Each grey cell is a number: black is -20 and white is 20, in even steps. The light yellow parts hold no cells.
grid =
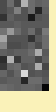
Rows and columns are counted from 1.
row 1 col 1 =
-8
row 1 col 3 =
-9
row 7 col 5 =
-5
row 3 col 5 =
-16
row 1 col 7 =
-4
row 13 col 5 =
-4
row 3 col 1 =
-12
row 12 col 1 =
-6
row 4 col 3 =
-5
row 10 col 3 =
-3
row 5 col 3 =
-3
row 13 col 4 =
-4
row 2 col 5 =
-3
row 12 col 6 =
-3
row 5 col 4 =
-6
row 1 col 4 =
8
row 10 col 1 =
-11
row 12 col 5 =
-3
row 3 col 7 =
-6
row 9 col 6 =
-9
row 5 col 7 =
-1
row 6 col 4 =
-7
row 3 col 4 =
-7
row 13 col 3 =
-5
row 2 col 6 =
-14

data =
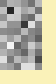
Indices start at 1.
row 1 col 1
0
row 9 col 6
-8
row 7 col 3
-4
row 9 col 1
15
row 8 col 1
8
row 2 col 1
10
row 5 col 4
9
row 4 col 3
3
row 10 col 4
15
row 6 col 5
2
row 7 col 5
12
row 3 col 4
0
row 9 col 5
9
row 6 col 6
-5
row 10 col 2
5

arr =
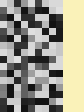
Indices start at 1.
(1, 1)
14
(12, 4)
-3
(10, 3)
-12
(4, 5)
-14
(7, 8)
14
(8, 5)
14
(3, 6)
13
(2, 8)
12
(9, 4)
-9
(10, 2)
-6
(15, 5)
-14
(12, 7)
4
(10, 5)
12
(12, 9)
11
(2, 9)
15
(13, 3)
12
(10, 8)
14
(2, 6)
-16
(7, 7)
-8
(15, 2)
12
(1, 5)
14
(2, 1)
-5
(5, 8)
13
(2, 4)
-17
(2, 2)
12
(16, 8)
-15
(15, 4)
-15
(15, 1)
-12
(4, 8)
-17
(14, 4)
-5
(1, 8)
14
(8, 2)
11
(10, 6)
-3
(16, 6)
13
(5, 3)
-11
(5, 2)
8

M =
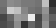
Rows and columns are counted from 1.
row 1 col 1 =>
-2
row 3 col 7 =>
1
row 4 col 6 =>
-8
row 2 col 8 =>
-9
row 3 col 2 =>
-4
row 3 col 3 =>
4
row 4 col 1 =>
-8
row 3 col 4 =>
3
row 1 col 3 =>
1
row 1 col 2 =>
2
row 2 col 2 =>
12

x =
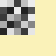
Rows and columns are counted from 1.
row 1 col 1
16
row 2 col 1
-8
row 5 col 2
15
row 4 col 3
-6
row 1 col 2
13
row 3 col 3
3
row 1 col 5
17
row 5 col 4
-11

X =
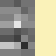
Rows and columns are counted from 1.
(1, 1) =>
-3
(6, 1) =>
-7
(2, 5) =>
-1
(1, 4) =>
-2
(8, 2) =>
0
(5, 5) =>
-3
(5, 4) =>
-5
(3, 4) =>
3
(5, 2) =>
-3
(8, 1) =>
0
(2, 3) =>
2
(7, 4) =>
-13

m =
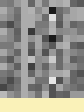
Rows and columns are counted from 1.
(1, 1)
0
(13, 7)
2
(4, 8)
7
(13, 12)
-4
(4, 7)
-1
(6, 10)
6
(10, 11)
2
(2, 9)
-3
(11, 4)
7
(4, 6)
-1
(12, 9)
-7
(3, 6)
5
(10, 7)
-4
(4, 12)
-2
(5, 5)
-11
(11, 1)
-1
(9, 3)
2
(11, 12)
-7
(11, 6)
4
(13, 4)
7
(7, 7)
-1
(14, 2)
3
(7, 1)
-1
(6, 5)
3
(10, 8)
4
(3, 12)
7
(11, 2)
-3
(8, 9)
-4
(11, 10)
8
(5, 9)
1
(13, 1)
-9
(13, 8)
-7
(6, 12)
5
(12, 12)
-2
